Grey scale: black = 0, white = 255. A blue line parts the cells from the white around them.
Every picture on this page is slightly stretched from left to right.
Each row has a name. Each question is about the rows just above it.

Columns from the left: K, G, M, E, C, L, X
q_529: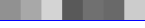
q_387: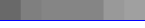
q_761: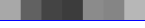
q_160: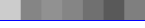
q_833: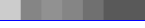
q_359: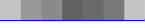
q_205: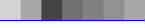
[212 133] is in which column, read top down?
M
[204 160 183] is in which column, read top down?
X
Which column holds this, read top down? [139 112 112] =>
C

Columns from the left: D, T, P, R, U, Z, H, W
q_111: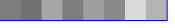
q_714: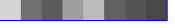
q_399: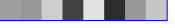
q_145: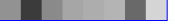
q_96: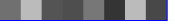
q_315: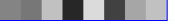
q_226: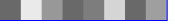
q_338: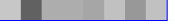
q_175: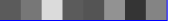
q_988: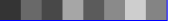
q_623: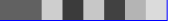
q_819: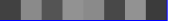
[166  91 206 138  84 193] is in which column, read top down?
P
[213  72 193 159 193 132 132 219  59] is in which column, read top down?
W

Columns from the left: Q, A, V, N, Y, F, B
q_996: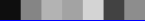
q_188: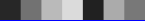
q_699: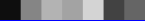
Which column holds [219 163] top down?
N
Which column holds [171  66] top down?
F
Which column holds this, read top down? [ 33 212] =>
Y
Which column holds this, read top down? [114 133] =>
A

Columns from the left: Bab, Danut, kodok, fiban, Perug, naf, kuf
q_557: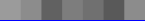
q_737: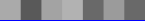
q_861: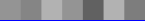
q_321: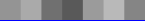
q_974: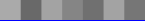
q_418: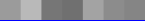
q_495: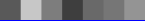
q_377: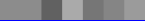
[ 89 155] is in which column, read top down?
naf
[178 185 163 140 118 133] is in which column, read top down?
naf
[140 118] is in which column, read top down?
naf
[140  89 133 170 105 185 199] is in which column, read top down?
Danut

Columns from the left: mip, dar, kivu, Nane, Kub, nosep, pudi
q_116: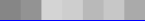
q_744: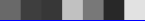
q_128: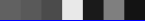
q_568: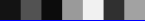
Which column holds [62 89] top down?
dar
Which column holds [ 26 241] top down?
Kub

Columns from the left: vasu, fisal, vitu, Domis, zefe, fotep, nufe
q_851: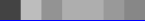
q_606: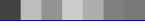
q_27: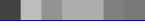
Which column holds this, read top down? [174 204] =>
Domis
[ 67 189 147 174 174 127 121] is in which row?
q_27
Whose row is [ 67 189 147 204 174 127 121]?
q_606

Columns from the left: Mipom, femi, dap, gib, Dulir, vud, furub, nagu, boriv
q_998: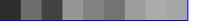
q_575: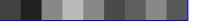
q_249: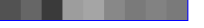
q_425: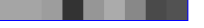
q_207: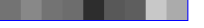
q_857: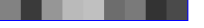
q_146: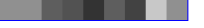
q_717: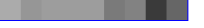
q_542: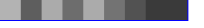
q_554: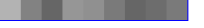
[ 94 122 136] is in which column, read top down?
furub
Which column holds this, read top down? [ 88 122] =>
boriv
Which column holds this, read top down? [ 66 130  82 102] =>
furub
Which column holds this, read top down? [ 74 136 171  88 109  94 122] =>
vud
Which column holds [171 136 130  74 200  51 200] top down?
nagu
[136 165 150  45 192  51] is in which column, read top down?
Dulir
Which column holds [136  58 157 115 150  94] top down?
dap

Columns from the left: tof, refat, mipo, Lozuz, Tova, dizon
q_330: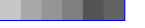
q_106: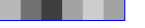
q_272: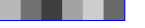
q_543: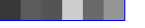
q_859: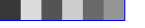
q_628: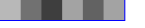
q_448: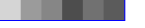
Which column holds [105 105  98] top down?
Tova
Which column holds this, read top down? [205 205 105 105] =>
Tova
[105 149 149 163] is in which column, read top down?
dizon
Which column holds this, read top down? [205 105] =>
Tova
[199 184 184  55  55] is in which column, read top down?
tof
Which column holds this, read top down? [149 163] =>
dizon
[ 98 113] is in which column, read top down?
Tova

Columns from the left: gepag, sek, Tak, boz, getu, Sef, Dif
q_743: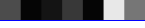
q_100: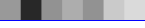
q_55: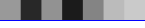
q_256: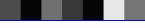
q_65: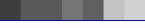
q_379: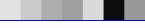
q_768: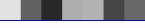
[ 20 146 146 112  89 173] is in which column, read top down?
Tak
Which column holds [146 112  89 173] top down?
Tak
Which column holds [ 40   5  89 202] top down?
sek
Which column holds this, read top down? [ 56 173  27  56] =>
boz
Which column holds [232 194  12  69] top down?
Sef

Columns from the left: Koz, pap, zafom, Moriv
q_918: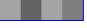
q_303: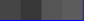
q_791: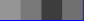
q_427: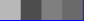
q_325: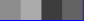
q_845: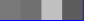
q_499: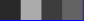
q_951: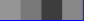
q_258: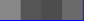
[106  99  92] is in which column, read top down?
Moriv
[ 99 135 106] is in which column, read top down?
Moriv
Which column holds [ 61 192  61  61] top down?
zafom
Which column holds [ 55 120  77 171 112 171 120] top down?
pap

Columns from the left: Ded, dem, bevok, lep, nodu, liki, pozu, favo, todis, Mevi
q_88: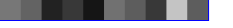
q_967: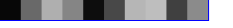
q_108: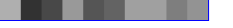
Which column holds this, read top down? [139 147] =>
Mevi
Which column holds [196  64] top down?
todis
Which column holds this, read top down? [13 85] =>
nodu
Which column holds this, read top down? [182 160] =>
pozu

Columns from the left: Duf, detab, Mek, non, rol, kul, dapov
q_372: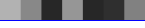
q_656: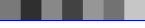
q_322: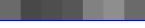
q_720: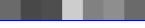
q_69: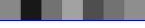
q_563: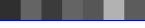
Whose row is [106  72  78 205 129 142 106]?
q_720
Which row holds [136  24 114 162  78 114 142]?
q_69
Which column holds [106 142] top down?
dapov
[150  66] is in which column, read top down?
non
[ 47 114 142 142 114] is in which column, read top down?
kul
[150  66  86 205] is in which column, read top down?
non

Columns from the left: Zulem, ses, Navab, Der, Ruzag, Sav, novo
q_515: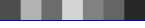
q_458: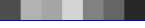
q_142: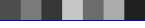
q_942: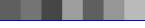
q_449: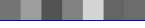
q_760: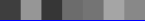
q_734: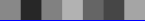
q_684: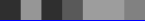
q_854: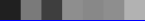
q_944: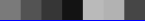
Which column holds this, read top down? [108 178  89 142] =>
Der
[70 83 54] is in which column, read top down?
Navab
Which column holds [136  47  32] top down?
Zulem
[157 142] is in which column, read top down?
Sav
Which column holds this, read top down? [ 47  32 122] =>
Zulem
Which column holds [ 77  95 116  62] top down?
Zulem
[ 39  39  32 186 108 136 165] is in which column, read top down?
novo

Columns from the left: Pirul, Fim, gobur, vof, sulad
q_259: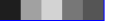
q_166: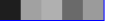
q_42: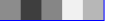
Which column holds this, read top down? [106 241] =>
vof
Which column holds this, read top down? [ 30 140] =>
Pirul
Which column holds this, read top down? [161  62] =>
Fim
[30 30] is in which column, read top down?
Pirul

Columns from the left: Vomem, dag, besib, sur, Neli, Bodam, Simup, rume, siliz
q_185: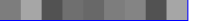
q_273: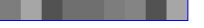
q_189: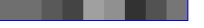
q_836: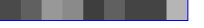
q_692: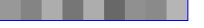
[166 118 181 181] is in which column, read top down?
siliz
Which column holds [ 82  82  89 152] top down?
besib
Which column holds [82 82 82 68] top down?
rume
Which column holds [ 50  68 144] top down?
Simup
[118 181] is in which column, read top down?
siliz
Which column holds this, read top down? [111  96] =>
dag

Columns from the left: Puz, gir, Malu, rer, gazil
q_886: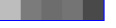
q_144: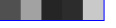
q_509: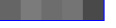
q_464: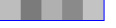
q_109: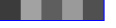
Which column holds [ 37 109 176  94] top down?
Malu
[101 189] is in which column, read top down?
Puz
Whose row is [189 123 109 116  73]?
q_886
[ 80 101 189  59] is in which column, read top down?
Puz
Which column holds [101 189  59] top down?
Puz
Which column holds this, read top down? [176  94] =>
Malu
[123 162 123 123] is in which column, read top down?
gir

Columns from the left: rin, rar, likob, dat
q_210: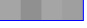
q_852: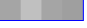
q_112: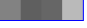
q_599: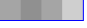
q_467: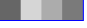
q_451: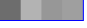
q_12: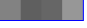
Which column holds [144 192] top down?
rar
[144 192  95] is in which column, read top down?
rar
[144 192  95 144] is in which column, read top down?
rar
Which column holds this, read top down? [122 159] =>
dat
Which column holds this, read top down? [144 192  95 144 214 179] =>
rar

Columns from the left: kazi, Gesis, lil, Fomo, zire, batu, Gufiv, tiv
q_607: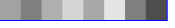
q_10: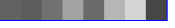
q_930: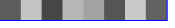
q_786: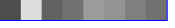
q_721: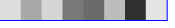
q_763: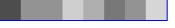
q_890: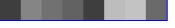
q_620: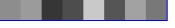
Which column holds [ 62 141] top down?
kazi
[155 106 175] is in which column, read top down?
zire
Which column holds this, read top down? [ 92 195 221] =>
Gesis
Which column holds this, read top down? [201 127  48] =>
Gufiv

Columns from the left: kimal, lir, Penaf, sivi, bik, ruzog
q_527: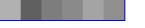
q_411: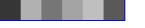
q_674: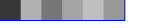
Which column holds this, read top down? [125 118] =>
Penaf
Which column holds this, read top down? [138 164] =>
sivi
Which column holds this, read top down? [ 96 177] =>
lir

